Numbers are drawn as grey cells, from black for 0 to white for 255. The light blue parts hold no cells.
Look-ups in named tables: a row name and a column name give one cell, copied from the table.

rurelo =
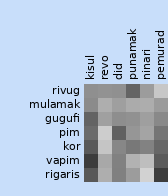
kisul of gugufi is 99
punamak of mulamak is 171
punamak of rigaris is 156
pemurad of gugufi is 137
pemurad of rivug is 199
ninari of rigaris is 210
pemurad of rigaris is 61
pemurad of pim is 117
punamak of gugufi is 145
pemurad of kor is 103
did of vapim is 129
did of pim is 97
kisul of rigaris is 88
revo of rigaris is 174
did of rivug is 144
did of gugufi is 142
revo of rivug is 146
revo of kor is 197
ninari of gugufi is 159
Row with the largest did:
mulamak

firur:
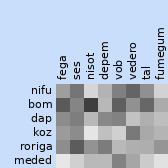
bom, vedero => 145
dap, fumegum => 190
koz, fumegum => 180
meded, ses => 208
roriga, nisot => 147
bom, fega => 90
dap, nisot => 184
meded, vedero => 166
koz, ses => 140
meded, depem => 186
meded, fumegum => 225
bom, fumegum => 171
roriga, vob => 185
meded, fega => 231
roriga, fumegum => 149
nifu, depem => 179
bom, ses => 133
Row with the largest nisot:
koz

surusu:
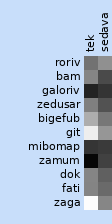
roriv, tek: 114
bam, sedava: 74
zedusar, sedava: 82
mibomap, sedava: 58
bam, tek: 133
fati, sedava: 106
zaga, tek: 253
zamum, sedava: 65
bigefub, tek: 173
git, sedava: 150
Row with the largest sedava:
git

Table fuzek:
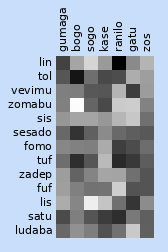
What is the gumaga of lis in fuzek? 172
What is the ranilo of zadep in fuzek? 164
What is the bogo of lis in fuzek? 134
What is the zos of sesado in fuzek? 88
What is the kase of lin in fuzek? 154
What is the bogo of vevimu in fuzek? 125
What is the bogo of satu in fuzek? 127
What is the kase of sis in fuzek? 151
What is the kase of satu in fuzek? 60
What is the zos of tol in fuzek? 158
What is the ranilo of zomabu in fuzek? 202
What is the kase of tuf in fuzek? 186
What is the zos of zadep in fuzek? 84
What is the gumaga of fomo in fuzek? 135
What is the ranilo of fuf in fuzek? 206

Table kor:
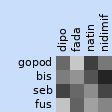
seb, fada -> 104
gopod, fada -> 199
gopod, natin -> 63
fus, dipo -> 195
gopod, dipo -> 105
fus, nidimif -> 133
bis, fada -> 147
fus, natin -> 161
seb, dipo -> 67
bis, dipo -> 125
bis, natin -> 83
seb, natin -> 141
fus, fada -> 98
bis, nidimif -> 36

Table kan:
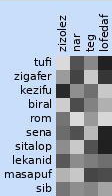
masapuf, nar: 199
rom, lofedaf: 215
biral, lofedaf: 176
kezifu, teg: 112
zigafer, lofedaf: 54
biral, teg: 130
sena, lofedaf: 34
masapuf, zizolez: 179
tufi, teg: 137
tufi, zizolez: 218
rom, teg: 153
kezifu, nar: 143
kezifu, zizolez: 42
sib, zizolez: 117
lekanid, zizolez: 88
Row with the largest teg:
zigafer

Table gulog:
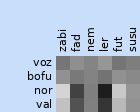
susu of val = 146
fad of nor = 66
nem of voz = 132
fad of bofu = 121
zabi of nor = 212
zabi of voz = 118
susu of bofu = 137
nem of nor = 127
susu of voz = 126
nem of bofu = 131
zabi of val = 193
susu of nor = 149
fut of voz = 117
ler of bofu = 115
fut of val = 185
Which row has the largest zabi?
nor

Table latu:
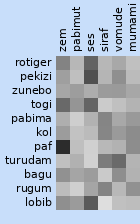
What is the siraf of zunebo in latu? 155
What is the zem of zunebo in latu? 166
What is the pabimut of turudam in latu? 177
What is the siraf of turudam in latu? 124
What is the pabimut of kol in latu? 194
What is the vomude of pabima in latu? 168
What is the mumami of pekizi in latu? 187
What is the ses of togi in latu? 100
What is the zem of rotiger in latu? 131
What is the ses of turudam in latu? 209
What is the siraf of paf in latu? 184
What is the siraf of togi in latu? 203
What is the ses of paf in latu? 208
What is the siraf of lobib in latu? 222
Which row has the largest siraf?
lobib

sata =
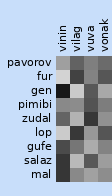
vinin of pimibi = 137
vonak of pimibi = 125
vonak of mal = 141
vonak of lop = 85
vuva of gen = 88
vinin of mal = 54
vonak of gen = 168
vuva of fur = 131
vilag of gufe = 118
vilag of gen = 202
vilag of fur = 66
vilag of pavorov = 98
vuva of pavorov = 127
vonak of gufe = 131
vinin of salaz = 54
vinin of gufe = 75
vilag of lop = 56
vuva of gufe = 172

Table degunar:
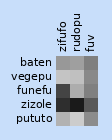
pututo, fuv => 140
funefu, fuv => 128
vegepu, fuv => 137
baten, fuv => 127
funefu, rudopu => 173
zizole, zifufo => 46
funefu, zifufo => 68
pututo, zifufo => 178
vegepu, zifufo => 196
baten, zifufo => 152
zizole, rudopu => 26
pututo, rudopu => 204
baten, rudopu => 159
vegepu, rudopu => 192
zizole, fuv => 89

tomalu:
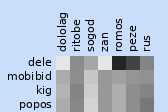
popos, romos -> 174
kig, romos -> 174
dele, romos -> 36
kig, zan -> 152
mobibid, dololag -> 171
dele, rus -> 132
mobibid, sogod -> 198
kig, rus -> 132
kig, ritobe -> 131
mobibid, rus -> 145
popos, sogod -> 211
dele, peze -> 67
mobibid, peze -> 149
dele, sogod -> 166
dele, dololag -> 230
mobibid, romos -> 160

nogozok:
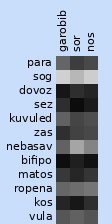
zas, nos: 72
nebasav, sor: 165
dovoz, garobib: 22
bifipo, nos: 17
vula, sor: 97
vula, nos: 84
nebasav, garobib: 98
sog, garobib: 208
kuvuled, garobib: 97
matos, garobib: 56
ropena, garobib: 102
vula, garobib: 86
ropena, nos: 117
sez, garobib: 46

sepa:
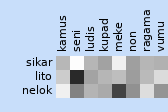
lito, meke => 190
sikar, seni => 253
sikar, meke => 240
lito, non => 157
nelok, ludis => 180
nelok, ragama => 221
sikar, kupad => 162
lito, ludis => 163
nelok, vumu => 148
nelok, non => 145
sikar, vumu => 177
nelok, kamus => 240
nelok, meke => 67
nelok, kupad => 170

